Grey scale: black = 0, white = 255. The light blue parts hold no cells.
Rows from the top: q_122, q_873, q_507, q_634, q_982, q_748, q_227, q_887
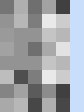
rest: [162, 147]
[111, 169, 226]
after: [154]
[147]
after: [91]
[140]

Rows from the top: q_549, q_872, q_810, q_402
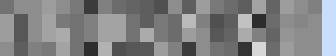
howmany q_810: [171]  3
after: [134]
[141]
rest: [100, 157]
[141, 128]
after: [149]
[141]

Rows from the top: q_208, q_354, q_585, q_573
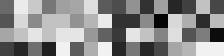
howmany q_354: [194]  2
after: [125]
[12]
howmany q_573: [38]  3
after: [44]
[187]
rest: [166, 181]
[241, 241]
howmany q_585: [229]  4

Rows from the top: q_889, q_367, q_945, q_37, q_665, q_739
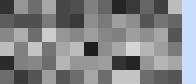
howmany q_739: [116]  0
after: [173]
[109]
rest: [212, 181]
[158, 122]

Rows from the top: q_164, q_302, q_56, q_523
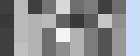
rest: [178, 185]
[97, 57, 91, 198, 142]
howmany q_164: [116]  1
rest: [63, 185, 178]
[110, 243, 178, 123, 83, 150]

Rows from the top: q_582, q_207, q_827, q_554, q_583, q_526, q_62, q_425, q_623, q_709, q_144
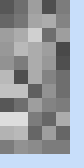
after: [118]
[165]
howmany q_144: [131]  0
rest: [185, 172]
[158, 73]
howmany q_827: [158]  2
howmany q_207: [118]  1
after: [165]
[172]
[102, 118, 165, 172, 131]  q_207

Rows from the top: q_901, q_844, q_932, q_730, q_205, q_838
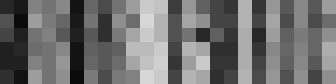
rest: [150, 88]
[135, 88, 157]
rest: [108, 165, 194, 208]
[53, 157, 202, 53, 53, 173, 68, 143, 96, 135, 88, 165]
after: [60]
[150]
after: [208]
[53]

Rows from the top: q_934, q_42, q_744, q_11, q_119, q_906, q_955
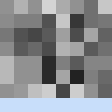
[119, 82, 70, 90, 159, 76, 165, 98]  q_744
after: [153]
[191]
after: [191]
[205]
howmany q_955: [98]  1
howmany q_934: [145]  3

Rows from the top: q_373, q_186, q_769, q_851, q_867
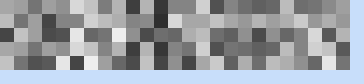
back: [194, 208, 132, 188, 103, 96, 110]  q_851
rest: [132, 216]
[89, 180]
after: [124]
[180]
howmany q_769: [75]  3
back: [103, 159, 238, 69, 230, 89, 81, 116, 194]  q_867

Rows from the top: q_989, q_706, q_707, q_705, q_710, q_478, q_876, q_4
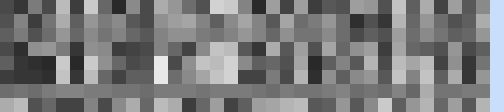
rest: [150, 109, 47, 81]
[54, 180, 103, 150, 109, 81, 95, 172]
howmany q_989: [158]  4

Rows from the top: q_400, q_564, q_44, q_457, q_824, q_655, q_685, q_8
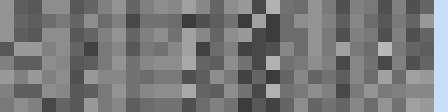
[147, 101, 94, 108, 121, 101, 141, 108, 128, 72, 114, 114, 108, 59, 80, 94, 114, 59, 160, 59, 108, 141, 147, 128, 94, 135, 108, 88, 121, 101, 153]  q_564
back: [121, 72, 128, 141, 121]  q_685
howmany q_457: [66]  3

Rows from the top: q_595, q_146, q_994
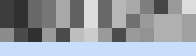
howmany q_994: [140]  1
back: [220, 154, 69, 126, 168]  q_595
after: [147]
[176]

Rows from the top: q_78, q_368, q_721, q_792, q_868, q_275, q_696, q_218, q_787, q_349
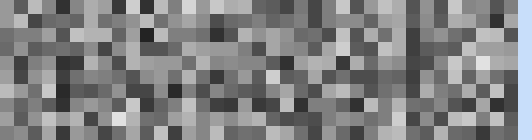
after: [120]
[70]
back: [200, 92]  q_218
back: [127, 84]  q_78

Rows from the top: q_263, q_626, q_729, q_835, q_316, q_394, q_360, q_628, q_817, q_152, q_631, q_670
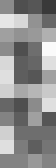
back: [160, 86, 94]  q_394
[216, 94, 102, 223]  q_316
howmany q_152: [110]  3
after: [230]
[216]
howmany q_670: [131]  3

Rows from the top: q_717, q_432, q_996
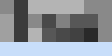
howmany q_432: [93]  0
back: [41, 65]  q_996
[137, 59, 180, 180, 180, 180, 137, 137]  q_717
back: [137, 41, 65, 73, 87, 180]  q_996
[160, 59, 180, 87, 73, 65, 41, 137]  q_996
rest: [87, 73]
[65, 41, 137]
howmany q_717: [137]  3

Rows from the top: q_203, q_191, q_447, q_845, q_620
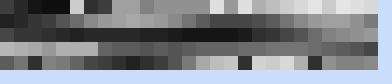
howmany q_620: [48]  5
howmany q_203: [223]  3
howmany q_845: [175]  4
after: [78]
[92]
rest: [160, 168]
[160, 153, 137, 116, 92, 70, 70, 70, 78, 92, 116, 137, 153, 160, 160, 145, 122]

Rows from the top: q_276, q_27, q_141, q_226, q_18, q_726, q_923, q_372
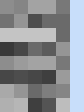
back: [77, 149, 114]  q_27
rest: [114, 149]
[77, 106, 106]
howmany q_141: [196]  4
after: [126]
[133]
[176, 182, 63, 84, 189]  q_372

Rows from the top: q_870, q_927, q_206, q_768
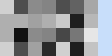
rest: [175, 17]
[139, 132, 71, 119, 230]
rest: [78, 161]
[42, 208, 30, 195]
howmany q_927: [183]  1
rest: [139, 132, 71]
[119, 230]
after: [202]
[30]
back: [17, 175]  q_206
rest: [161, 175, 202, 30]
[183]

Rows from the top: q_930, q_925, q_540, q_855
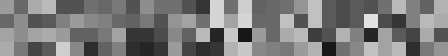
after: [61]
[82]
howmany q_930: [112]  6
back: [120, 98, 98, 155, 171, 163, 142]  q_540
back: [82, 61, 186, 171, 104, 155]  q_540
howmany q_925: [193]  2

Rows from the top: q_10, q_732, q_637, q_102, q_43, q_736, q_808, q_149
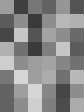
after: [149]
[84]
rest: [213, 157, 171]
[113, 184]

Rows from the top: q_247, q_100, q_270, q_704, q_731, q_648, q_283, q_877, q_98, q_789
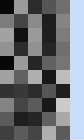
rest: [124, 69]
[138, 30, 132]
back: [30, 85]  q_283
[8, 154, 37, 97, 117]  q_731
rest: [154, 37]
[97, 117]
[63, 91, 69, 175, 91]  q_789
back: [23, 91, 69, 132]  q_877

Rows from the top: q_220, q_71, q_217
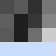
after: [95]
[31]
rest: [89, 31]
[110, 204]
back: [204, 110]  q_217

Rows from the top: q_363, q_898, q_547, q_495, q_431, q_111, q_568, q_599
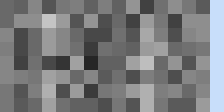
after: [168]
[126]
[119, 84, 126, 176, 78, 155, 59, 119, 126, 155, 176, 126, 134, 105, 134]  q_568
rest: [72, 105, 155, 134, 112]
[59, 112, 105, 97, 155, 161, 105, 112, 119]

